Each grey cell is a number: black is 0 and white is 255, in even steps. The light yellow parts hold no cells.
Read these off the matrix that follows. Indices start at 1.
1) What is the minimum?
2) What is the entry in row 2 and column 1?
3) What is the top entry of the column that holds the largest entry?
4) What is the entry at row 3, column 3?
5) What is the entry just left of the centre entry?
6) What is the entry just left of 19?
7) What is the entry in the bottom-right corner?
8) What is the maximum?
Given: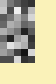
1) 19
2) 200
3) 90
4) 175
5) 147
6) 63
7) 63
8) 239

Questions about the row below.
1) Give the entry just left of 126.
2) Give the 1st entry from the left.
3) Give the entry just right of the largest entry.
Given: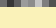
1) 197
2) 110
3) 126

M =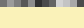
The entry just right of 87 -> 141
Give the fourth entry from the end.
211
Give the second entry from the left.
155

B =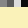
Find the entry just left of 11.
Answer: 220
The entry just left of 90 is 134

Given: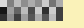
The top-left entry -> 219
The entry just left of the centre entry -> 188
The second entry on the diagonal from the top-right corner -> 204
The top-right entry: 172
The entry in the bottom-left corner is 48
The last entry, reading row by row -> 63
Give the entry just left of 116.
204
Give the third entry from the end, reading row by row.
87

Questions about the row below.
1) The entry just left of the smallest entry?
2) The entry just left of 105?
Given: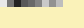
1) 117
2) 89

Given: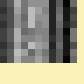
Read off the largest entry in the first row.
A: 175
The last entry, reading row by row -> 106
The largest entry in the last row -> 175
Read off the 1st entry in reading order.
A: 65
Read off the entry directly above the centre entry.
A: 132
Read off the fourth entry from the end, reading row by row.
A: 50
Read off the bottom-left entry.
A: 50
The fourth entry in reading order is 118
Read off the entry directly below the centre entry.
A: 145
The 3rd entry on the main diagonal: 145
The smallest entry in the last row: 6
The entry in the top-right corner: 106
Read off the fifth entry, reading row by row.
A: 145
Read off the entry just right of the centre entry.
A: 132
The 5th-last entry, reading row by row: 132

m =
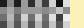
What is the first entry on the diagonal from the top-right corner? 223
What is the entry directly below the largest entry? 209
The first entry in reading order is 29
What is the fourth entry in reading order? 154
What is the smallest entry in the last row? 73
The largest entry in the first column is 138
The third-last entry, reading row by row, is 195
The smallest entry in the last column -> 138
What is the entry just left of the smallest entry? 209
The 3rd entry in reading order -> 29
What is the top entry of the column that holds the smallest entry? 17
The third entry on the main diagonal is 100

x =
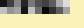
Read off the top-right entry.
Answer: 220
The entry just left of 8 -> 106
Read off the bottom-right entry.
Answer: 162
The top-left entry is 21
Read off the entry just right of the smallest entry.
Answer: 49
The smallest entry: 8

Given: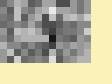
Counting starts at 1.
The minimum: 23
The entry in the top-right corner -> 152
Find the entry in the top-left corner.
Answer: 107
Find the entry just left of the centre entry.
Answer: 164
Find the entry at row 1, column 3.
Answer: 179
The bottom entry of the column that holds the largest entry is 220
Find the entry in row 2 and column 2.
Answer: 93
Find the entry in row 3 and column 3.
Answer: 192
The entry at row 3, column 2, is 107
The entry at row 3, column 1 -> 120
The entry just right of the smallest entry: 120
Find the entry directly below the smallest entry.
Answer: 65
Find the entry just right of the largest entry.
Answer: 164
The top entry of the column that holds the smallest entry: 164
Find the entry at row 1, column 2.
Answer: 136
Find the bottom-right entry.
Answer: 179
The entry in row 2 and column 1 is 136
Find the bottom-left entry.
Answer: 152
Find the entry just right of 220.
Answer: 93
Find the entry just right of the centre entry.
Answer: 65
